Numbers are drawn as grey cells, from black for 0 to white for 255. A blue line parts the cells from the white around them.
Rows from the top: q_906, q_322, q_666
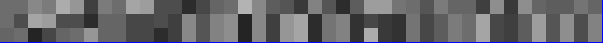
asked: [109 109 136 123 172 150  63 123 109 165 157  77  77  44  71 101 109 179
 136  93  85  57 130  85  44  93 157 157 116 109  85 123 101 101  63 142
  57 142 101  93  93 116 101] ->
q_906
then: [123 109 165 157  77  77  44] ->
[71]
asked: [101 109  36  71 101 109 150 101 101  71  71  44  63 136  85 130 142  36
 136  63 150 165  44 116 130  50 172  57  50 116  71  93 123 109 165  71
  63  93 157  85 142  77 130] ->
q_666
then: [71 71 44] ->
[63]
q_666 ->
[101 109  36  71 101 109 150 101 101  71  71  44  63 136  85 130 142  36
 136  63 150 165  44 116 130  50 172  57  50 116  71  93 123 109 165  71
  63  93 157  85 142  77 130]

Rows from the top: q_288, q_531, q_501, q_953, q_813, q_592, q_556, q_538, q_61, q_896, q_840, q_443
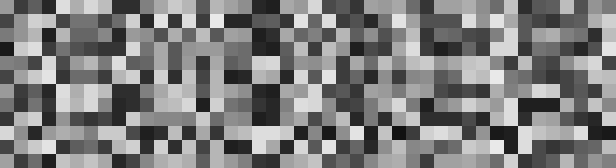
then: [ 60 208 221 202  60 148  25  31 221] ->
[195]
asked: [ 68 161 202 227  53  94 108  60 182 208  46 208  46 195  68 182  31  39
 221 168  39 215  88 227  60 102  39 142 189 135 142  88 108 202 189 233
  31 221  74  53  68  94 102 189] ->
q_840
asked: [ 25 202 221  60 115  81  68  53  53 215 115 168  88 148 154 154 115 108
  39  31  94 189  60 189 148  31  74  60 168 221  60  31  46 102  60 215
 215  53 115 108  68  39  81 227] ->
q_953
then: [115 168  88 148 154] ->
[154]
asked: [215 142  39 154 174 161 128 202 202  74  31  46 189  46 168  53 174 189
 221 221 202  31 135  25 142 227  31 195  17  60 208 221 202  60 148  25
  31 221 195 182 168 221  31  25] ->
q_896

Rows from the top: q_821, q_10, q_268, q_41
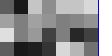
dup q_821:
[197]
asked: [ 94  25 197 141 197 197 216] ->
q_821
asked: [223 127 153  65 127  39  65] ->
q_268

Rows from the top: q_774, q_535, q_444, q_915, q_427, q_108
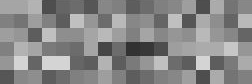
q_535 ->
[128 116 158 128  93 192 150 108 185 135 142 101 192  86 171 142 101 185]
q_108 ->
[ 86 135 142  93 108 128 135 158 128  93 108 128 135 158  78 171 116 128]
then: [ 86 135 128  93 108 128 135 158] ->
[78]
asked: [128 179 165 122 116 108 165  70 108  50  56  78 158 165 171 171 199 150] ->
q_915
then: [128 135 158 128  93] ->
[108]
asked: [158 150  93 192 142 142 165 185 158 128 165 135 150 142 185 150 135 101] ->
q_444

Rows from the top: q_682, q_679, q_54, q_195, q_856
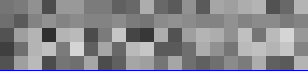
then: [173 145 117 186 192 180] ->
[198]
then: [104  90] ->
[145]
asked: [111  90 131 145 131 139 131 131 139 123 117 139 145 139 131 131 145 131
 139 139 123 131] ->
q_679
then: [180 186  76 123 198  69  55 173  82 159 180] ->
[173]
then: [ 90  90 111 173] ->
[145]

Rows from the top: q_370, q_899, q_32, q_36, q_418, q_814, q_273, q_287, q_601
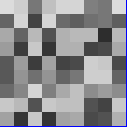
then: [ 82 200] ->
[192]
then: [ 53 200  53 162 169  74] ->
[82]
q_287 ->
[200 185  82 200 192 192  82  67 200]
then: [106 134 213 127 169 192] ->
[140]
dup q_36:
[177]
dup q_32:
[185]
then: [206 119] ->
[192]

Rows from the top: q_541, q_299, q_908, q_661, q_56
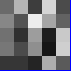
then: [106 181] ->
[61]
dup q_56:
[54]

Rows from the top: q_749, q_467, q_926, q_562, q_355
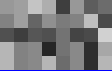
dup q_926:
[80]
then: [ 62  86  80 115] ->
[68]

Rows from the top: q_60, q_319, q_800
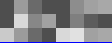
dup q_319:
[78]
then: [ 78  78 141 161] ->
[168]
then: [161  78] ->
[127]
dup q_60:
[78]
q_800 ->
[202 155 106  78 217 225 161 168]

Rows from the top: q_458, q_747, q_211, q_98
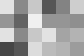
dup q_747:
[149]
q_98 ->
[ 70  86 220 187 179 156]
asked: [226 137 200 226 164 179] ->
q_211
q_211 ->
[226 137 200 226 164 179]

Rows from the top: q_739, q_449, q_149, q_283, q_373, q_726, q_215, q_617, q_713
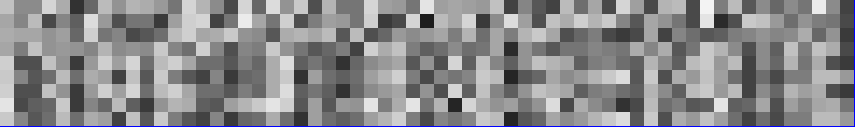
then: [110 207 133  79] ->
[133]
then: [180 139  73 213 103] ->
[220]
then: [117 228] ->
[159]

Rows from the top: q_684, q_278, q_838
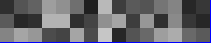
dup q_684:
[84]
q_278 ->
[ 90  39  47 179 179  47  68 144 165  61 151  47 138  55  39]
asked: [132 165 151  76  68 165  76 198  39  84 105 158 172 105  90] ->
q_838

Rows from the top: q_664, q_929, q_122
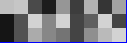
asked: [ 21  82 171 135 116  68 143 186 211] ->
q_122
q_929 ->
[ 21  82 211 135 211  68  95 211  68]
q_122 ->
[ 21  82 171 135 116  68 143 186 211]

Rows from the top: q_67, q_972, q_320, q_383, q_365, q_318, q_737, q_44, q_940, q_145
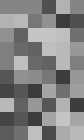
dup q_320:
[197]
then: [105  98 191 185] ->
[152]
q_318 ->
[ 86 145 139 119  60 152]
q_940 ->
[ 68  86  60 165 197 165]
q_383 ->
[127 105  98 191 185 152]
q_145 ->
[ 92 112 191  74 171 185]
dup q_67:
[133]

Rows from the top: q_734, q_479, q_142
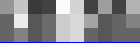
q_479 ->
[101 237  87 107 204 217 165  87 101 130]
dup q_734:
[66]
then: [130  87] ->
[107]
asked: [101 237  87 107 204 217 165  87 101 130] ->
q_479

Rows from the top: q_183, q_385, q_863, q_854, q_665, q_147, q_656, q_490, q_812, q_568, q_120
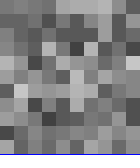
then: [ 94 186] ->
[128]
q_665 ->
[180 149  72 113 172 149 141 106 128 198]
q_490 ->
[141 165  72 128  88 172 113 128 106  80]
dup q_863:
[88]

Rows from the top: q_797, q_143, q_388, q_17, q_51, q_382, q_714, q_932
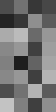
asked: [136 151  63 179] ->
q_382
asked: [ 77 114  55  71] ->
q_797
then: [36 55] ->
[143]
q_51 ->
[128  30  99 165]

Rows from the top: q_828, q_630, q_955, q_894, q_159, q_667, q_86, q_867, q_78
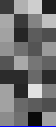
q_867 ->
[162 105  92  78]
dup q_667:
[43]

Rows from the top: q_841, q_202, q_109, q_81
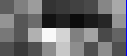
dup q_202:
[148]
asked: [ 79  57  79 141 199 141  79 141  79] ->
q_81
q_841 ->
[ 93 128 156  51  57  65  73 134 169]
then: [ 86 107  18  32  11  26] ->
[38]
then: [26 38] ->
[148]
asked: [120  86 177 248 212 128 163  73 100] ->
q_109

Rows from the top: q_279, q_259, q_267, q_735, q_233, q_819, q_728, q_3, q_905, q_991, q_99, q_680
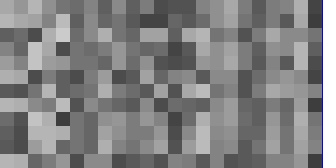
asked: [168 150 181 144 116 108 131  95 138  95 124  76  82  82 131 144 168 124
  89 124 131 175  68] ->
q_279
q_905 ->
[108  82 195 175  61 116 102 144 150 124 150 131  68 108 175 144 156 108
  95 150 108 175 116]

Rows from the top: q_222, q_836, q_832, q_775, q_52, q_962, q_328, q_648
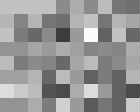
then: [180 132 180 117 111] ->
[180]
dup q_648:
[147]
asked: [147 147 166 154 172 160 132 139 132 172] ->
q_775
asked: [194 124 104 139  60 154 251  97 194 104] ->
q_832
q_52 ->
[187 124 139 132 104 166 187 124 139 166]
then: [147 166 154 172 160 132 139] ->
[132]

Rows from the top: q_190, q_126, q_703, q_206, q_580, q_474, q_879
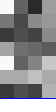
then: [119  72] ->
[139]
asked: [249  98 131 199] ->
q_580
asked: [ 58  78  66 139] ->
q_703
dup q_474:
[170]
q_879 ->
[ 58  78  66 178]

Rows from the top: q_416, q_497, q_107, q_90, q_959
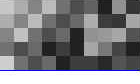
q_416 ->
[199 173 132 187 113  77  98  33 146  54]
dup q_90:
[33]

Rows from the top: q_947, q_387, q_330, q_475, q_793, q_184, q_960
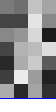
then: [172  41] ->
[164]
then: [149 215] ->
[27]
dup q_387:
[68]
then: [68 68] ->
[228]
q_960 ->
[172  41 164  48]

